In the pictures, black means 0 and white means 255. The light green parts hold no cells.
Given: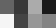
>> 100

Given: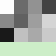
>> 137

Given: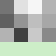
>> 96

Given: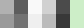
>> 177

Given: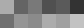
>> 172

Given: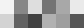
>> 243

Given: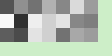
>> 248
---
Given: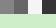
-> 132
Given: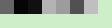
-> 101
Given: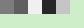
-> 124
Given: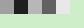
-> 160
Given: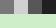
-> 120
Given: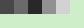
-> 72
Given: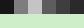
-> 22
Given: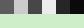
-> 92
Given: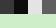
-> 56
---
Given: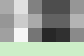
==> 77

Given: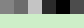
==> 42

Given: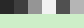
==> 242

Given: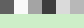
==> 61

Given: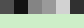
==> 154

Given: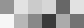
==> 214
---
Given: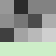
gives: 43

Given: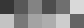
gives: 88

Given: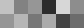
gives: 130

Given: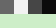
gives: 242

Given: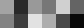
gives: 41

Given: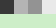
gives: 180

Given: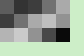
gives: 51
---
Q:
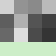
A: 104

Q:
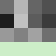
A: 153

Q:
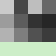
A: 178

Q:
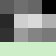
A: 49

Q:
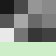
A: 233

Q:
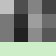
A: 120

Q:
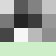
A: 69

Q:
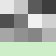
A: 166
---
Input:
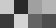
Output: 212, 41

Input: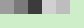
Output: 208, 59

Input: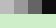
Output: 188, 14

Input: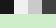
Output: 240, 23

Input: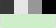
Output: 229, 4

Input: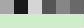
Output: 213, 25

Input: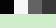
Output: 247, 4

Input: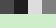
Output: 221, 30
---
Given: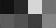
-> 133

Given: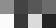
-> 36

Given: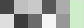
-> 151

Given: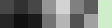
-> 161

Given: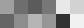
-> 241

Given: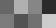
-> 204
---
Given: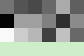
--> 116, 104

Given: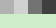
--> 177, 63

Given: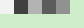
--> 242, 145

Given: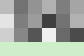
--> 188, 75

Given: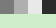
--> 122, 44

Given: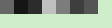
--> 102, 84

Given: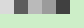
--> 218, 64

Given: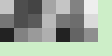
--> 197, 142

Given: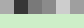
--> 171, 159

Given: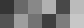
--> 53, 199
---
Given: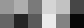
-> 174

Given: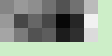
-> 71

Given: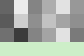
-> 206

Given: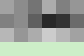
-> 140

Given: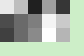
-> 106

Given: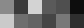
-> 58

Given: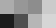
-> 151

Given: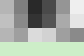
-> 138

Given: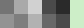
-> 169

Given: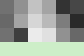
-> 164
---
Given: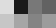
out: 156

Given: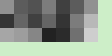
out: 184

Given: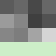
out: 82

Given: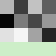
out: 152

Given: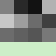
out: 63

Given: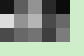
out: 104

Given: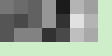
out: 180
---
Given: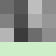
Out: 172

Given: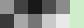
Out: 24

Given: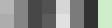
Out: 71

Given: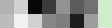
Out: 8

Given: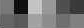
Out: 195

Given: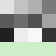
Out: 81

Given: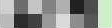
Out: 196

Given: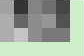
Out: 141

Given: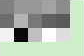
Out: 120

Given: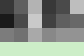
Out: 201
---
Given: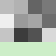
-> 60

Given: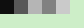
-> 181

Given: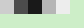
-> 25

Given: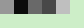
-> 105

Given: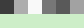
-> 119

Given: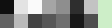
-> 110

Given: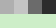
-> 196

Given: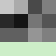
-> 96
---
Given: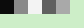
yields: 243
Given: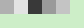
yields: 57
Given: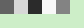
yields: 43
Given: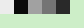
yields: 161
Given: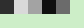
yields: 163
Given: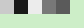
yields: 236
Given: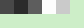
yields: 93
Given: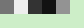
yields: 51
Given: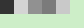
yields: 145
